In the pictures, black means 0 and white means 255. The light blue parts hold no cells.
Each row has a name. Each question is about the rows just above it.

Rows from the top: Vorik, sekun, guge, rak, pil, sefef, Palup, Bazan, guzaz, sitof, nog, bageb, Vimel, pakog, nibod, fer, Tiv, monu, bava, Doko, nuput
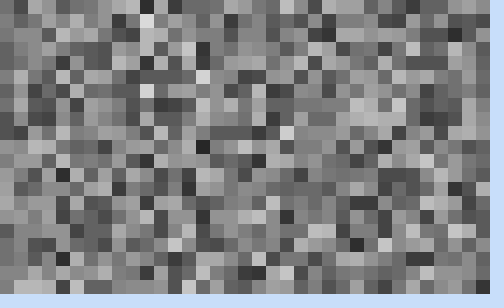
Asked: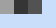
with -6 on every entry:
[154  47  76]
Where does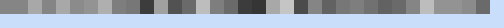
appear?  Doko
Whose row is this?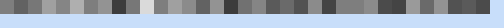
sekun
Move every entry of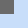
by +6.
[112]

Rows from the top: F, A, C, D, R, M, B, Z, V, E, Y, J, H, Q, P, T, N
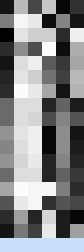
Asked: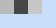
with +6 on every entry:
[192  76 205]
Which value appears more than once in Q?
[246]
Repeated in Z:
[221]
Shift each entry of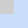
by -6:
[200]
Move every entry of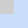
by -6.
[200]

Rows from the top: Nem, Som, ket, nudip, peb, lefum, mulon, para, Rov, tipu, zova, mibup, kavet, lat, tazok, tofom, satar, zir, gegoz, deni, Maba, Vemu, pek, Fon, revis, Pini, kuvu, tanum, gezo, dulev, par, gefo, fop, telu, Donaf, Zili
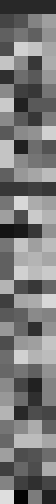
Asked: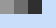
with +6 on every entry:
[158 115  53]
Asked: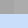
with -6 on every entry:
[160 166]
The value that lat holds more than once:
[55]
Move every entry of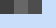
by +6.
[ 69 109  83]
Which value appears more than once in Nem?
[40]
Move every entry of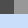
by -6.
[ 71 146]

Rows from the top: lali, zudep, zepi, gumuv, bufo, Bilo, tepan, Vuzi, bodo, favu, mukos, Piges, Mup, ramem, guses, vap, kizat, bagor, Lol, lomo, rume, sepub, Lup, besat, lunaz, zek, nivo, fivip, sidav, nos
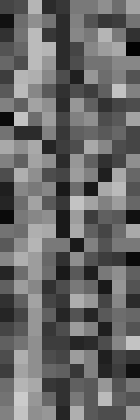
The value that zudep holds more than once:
[115]
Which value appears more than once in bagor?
[121]
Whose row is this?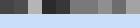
lali

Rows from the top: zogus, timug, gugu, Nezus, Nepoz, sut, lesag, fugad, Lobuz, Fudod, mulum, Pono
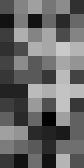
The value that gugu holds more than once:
[132]
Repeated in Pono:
[18]
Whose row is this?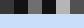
Pono

